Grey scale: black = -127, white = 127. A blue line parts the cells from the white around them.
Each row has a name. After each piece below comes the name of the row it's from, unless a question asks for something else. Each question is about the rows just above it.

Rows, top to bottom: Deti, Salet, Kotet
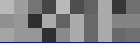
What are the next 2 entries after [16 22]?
[-80  43]
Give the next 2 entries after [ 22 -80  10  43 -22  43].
[-22 -16]
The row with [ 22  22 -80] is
Kotet
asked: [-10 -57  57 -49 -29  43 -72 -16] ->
Deti

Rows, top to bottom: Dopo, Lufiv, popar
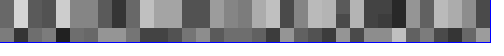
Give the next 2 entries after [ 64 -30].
[ -3 -53]
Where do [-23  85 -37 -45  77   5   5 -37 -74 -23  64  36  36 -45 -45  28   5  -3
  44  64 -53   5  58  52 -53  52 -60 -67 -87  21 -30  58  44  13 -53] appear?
Lufiv
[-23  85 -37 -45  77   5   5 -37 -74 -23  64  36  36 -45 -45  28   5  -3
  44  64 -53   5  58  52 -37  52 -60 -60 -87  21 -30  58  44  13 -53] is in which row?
Dopo

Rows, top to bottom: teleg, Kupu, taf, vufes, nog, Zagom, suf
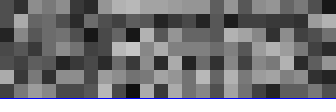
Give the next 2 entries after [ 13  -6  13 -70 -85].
[21 50]
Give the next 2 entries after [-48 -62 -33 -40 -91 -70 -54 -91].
[-40 -98]
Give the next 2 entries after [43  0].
[0 0]
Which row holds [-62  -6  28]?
suf
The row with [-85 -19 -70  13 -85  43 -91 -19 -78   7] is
nog
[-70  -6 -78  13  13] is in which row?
Zagom
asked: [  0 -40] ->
vufes

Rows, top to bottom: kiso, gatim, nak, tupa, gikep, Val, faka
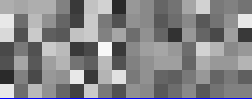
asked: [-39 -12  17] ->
gatim
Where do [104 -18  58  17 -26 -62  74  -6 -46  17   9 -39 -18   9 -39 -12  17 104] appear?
gatim

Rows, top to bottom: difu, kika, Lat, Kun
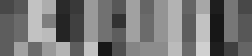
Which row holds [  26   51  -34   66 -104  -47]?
Kun
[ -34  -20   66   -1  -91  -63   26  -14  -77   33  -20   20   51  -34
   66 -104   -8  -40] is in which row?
kika
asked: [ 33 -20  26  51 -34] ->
Kun
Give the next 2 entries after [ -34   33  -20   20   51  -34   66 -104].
[ -8 -40]
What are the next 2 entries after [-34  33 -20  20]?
[ 51 -34]
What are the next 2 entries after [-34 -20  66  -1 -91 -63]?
[ 26 -14]

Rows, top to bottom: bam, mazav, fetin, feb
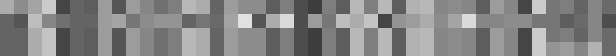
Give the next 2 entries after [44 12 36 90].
[6 6]
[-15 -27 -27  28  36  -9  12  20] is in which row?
mazav

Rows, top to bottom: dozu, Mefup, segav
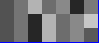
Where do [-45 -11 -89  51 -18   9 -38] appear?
segav

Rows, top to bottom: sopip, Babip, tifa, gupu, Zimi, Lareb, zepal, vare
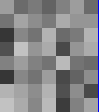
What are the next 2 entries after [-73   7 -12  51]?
[-20  -5]
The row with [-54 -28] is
Lareb
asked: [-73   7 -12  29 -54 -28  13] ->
Lareb
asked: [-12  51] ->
tifa
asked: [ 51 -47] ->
zepal

